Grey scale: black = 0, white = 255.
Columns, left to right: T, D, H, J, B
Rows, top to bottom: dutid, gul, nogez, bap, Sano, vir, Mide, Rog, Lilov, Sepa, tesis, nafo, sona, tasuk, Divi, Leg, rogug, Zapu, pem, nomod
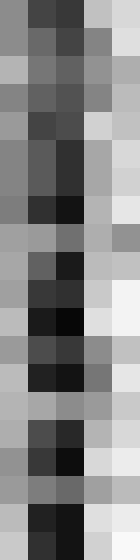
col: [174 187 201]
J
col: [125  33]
D
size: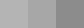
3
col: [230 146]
B
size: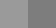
2

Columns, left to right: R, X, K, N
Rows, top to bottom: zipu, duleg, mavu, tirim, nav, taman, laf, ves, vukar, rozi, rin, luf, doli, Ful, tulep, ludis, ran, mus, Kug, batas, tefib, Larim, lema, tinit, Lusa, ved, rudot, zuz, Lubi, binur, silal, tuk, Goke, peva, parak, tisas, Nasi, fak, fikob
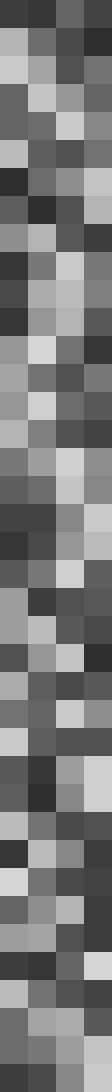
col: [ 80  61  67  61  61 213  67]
N
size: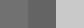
3
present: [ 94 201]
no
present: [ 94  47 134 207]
yes
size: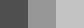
3
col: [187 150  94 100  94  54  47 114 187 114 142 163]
X

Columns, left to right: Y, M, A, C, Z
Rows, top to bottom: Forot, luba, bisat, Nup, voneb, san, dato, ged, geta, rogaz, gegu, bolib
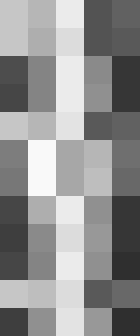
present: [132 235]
yes
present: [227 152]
yes
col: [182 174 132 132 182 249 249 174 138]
M
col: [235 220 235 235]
A
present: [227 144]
no
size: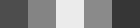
5

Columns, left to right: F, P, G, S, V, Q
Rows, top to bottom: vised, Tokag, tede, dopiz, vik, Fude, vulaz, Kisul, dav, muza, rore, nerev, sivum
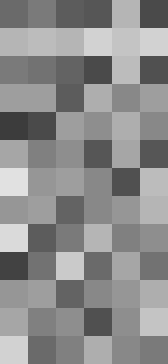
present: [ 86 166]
yes
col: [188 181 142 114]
Q

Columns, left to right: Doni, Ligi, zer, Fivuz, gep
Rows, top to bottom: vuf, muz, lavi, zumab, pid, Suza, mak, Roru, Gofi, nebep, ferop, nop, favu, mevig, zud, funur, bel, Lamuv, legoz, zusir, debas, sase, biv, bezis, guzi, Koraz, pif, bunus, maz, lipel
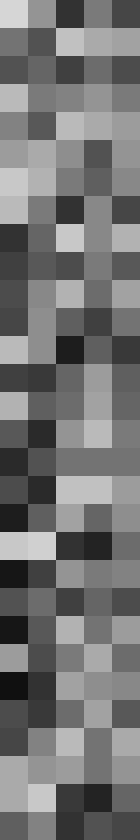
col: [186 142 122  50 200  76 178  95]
zer
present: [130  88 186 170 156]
yes
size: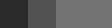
4
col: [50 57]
Ligi
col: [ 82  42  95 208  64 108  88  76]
Ligi

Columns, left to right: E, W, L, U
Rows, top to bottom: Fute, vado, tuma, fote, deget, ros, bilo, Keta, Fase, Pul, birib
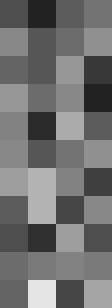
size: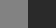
2
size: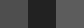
3
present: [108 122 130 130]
no
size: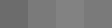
4
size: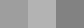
3
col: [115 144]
U

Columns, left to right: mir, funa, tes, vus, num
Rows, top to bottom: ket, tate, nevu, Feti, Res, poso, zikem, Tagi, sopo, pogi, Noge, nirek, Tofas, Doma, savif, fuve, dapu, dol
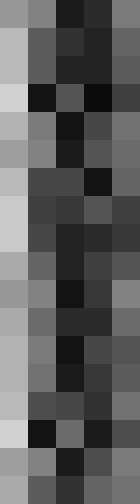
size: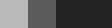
4
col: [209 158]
mir
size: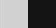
2
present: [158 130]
yes
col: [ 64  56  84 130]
num

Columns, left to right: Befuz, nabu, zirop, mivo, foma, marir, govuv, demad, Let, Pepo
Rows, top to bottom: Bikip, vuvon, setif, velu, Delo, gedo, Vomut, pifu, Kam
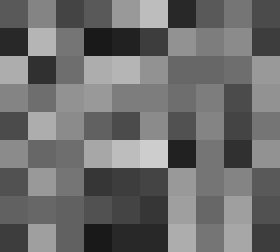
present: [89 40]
no
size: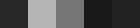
5
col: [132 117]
demad
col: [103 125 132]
demad
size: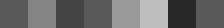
8
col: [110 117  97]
zirop
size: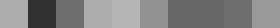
10

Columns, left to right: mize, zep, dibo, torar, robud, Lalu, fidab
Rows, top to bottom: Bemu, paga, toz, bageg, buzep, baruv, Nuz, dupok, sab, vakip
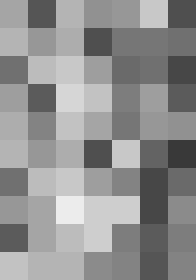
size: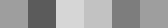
6
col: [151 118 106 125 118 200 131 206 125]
robud
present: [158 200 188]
no
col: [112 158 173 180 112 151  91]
mize

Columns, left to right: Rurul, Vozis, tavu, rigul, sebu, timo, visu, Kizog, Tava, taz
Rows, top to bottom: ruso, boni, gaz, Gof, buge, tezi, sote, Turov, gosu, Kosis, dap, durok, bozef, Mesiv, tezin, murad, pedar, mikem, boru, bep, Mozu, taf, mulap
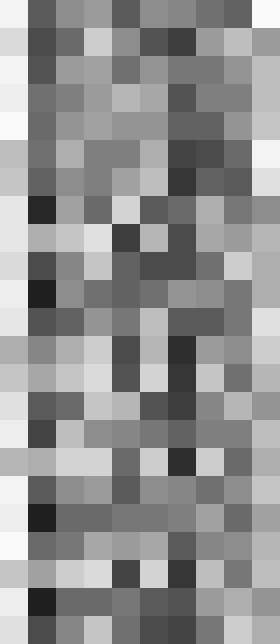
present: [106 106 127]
no
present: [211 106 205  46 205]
yes
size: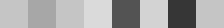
8
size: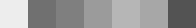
7

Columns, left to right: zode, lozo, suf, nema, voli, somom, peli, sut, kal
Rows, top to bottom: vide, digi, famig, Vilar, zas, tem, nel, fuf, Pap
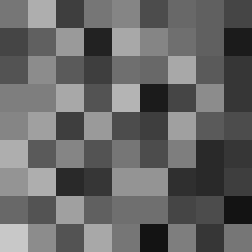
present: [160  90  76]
yes
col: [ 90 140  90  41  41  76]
sut
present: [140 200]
no
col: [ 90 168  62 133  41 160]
suf
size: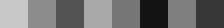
8

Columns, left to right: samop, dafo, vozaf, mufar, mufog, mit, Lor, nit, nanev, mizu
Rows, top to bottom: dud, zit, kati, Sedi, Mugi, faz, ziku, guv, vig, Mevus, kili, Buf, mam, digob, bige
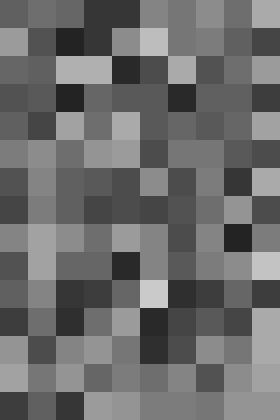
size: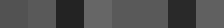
8
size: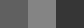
3
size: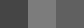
3
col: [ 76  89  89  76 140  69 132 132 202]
mit
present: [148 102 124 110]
yes
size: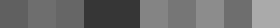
10
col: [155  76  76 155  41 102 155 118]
mufog

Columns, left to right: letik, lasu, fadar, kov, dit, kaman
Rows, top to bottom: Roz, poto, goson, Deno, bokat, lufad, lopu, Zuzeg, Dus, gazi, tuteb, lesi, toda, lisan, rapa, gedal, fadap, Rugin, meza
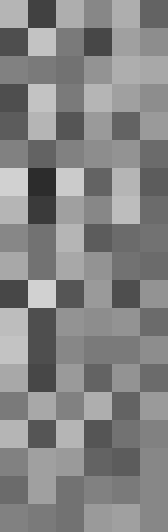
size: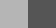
2
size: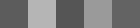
5
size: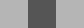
3

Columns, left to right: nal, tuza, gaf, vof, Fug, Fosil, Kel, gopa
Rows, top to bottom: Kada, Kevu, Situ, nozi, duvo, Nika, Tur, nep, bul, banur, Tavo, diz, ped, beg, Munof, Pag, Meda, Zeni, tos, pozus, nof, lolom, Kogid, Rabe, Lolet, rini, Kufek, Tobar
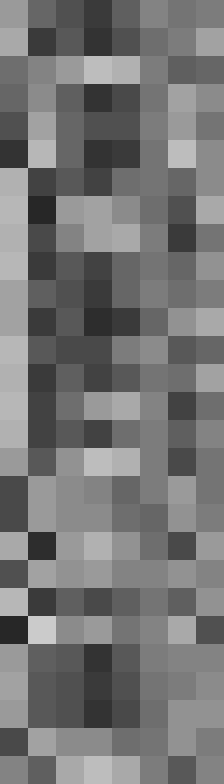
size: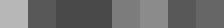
8
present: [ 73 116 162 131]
no
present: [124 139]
yes
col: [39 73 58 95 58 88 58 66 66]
tuza
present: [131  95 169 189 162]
no
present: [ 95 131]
yes
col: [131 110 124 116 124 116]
Fosil

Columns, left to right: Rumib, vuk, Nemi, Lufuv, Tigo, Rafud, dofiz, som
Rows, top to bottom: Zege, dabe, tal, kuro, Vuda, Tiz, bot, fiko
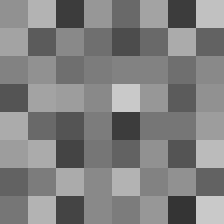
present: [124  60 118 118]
yes
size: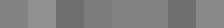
8
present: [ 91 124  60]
no

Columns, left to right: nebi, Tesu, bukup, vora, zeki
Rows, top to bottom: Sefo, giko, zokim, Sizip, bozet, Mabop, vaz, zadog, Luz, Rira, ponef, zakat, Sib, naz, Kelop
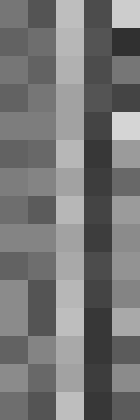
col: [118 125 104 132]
Tesu
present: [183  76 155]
no
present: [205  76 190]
no
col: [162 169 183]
bukup
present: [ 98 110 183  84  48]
yes
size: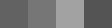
4

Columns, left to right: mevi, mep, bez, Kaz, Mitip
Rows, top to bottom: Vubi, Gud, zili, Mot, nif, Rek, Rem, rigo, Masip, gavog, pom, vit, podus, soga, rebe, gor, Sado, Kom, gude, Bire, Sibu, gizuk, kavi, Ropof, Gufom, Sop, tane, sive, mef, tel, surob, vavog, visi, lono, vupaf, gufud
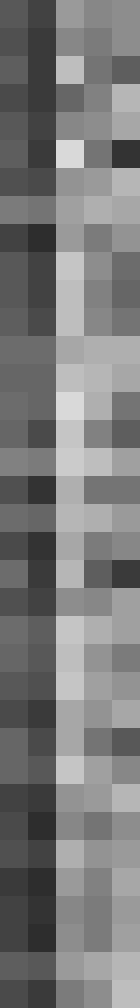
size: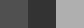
3
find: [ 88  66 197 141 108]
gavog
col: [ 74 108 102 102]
mep

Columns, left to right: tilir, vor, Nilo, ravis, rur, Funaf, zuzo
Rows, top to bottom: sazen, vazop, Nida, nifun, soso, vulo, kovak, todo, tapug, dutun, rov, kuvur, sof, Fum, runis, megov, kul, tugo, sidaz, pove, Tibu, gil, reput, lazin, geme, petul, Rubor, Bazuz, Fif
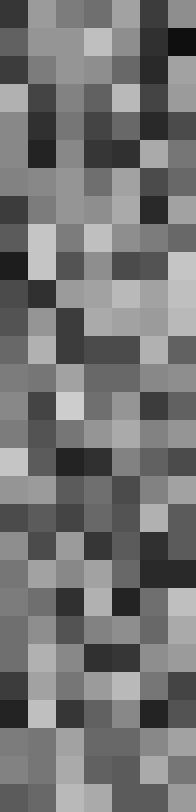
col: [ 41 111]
Funaf
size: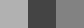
3
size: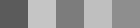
5
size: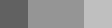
4
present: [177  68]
yes
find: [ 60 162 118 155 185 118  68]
geme
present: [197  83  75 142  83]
no

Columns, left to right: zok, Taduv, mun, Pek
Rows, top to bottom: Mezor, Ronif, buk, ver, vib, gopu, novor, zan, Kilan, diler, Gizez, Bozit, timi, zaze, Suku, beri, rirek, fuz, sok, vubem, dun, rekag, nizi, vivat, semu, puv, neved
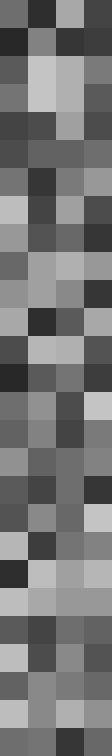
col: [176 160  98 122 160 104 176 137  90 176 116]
mun
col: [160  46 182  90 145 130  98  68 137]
Taduv
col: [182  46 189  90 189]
zok
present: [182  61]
yes

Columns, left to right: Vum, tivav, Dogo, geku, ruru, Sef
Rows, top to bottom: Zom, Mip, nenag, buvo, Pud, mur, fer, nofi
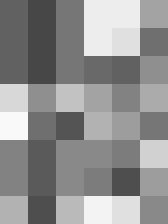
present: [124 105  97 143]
no
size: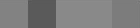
5
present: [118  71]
no
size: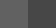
2
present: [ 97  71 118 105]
yes
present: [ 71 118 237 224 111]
yes
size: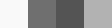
4

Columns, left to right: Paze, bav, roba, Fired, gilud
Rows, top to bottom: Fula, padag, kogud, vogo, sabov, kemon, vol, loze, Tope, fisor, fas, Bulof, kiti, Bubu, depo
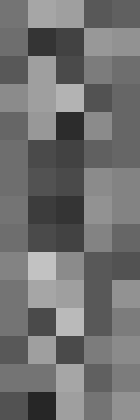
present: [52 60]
no
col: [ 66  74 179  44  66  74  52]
roba
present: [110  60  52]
no
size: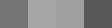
4
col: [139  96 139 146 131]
Fired

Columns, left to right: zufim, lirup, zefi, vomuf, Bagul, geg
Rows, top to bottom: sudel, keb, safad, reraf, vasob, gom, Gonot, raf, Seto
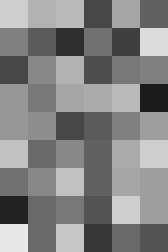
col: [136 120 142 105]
lirup
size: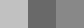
3
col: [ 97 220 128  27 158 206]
geg
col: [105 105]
lirup

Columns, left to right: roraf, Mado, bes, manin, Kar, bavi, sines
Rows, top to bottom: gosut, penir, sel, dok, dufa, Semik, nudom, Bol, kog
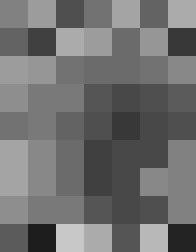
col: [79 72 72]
bavi
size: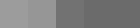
5
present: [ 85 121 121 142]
no
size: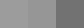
3

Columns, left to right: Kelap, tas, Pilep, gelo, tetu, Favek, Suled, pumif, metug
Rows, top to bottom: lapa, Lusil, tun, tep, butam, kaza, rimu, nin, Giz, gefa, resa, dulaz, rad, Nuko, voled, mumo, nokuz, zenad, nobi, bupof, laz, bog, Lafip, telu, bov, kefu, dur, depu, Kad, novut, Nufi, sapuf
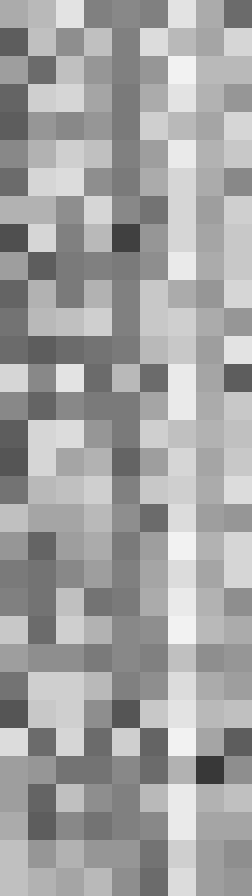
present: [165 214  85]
no
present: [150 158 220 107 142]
no
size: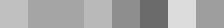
8
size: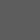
1
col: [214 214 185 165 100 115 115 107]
tas

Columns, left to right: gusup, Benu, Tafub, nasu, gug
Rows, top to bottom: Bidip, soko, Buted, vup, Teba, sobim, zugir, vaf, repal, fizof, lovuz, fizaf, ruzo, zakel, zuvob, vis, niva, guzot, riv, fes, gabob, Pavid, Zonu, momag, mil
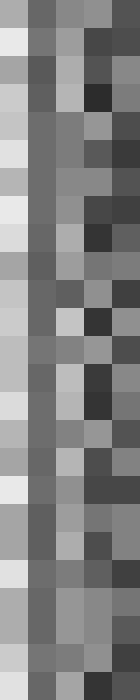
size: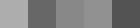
5
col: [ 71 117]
nasu
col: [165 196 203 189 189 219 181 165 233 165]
gusup
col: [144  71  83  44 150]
nasu
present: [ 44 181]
no
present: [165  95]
yes

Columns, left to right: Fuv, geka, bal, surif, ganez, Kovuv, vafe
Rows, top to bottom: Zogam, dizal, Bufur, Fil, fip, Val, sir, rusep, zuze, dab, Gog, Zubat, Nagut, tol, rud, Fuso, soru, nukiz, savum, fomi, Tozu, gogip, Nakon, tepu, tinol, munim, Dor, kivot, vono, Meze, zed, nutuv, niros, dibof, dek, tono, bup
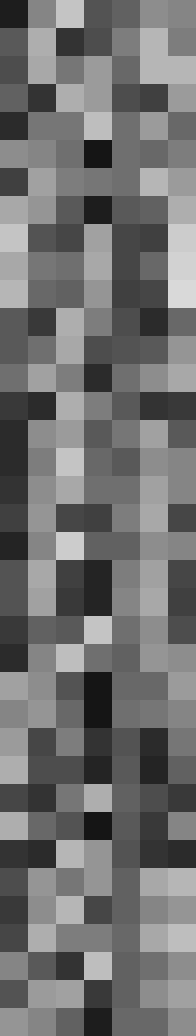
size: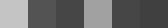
6
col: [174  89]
geka

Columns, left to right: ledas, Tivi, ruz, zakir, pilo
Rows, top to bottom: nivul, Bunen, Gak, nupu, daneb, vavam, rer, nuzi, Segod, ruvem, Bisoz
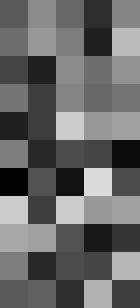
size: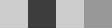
4
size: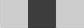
3
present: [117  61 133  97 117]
no
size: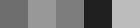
5
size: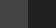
2

